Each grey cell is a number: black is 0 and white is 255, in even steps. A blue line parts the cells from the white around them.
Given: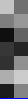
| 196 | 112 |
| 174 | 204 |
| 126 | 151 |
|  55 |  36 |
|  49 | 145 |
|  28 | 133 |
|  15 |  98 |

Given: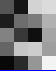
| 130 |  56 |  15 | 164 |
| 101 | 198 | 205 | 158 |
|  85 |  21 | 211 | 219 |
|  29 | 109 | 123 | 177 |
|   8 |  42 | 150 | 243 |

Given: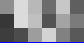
| 142 | 219 | 184 | 108 | 199 |  95 |
|  61 |  76 | 157 | 211 | 129 |  89 |
|  55 | 219 | 192 |  83 | 164 | 123 |

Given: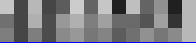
| 198 |  70 | 184 |  70 |  92 | 204 | 100 | 198 |  32 | 191 | 100 | 145 |  32 | 184 |
| 126 |  70 | 126 |  76 | 138 | 152 | 119 | 132 |  92 | 112 | 145 | 119 | 138 | 184 |
| 112 |  70 | 176 |  76 | 152 | 176 | 126 | 160 | 106 | 106 |  84 | 160 |  51 | 184 |

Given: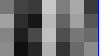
| 161 |  45 |  22 | 184 | 100 | 161 |  86 |
| 140 |  15 |  38 | 176 |  51 | 106 | 140 |
| 132 |  30 |  72 | 192 |  79 | 119 | 106 |
| 119 |  66 |  58 | 199 | 126 | 169 |  58 |

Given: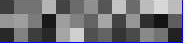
| 150 | 158 | 123 |  25 | 158 | 129 |  99 | 166 |  67 | 150 |  46 |  19 |  93 |
|  61 | 115 | 115 | 181 |  67 | 107 | 143 |  86 | 195 | 107 | 188 | 215 | 188 |
|  40 | 129 |  61 |  40 | 166 | 207 |  80 |  99 |  53 |  74 | 137 | 115 |  33 |

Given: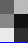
| 234 |  46 |
| 136 |  17 |
|  97 | 186 |
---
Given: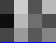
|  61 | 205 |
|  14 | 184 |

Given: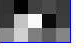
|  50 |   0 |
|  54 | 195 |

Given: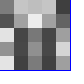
| 124 | 197 |
|  82 | 161 |

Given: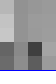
| 183 | 146 |
| 195 | 147 |

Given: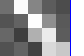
| 111 | 251 |
|  83 |  99 |

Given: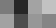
| 123 |  38 |
| 162 |  77 |
